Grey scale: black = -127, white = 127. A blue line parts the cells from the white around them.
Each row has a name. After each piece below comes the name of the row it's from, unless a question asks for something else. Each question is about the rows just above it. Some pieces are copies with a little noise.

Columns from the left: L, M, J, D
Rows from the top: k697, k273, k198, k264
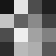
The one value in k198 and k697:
-50
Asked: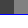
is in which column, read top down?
D
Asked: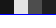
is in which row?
k697

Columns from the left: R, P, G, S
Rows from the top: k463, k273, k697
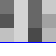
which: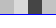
k697
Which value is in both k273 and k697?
84
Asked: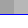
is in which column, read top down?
S
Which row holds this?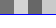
k463

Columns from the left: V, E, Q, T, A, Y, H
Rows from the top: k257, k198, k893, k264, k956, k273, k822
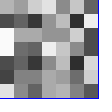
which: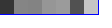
k273
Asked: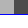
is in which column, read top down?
V
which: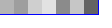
k257
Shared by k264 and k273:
-18
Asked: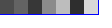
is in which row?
k956

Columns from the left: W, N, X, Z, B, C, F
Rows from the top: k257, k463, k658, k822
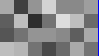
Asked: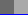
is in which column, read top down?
F
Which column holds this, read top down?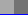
F
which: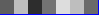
k463
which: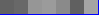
k658
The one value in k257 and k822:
41
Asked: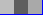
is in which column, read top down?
C
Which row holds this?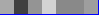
k257

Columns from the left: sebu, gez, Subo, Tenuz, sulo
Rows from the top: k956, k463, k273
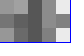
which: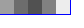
k273
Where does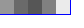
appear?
k273
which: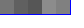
k463
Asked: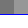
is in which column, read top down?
sebu
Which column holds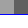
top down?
gez

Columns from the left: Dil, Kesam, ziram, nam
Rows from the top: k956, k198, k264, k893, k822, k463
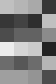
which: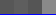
k264
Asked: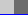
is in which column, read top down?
ziram

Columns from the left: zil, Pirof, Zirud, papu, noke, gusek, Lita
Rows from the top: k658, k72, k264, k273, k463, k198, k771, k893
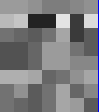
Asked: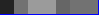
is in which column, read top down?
papu
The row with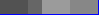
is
k463
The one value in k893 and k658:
27
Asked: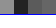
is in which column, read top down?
Zirud

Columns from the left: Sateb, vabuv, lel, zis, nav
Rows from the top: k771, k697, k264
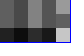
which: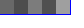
k771
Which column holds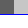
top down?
nav

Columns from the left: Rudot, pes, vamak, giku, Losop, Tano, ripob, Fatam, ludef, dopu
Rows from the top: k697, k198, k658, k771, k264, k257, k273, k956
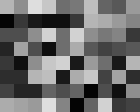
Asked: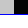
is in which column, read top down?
ripob
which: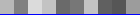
k697

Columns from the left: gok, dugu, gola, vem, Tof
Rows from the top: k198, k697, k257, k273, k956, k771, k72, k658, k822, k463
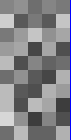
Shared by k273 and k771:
-57
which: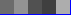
k771

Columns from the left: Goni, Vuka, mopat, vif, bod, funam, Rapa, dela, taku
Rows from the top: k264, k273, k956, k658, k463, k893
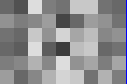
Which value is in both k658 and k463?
93
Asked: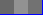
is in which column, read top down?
Goni

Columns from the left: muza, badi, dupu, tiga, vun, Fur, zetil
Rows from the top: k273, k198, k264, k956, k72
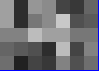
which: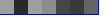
k273
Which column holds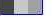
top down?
vun
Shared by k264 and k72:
2
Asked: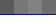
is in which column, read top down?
zetil
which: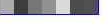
k198
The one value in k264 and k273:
32

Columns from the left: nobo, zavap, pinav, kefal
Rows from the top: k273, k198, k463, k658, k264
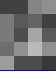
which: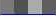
k463
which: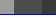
k264
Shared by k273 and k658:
16
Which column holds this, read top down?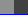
kefal
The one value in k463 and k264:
-50
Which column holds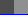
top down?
zavap

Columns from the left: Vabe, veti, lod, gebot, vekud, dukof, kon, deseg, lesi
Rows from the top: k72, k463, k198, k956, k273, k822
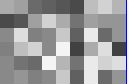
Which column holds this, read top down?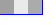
kon
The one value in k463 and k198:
21
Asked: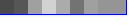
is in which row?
k463

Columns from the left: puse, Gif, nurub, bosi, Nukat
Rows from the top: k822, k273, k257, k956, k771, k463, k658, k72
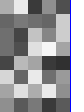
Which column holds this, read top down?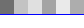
nurub
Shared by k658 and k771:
36
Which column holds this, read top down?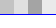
nurub
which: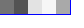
k956
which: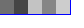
k257
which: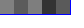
k72

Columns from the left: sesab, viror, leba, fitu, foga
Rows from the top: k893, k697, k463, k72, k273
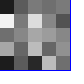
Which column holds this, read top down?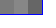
viror
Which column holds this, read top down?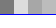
leba
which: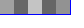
k72
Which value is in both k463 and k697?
7
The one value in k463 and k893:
-16

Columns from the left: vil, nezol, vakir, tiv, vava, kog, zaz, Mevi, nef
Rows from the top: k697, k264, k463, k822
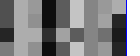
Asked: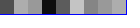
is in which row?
k697
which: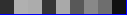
k463
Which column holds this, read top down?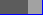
vava
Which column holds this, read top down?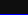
tiv
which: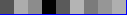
k697

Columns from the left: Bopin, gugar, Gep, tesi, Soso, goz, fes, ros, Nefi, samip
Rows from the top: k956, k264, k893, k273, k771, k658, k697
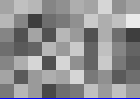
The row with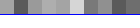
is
k658
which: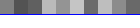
k273
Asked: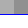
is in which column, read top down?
goz
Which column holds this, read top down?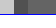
fes
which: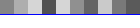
k771

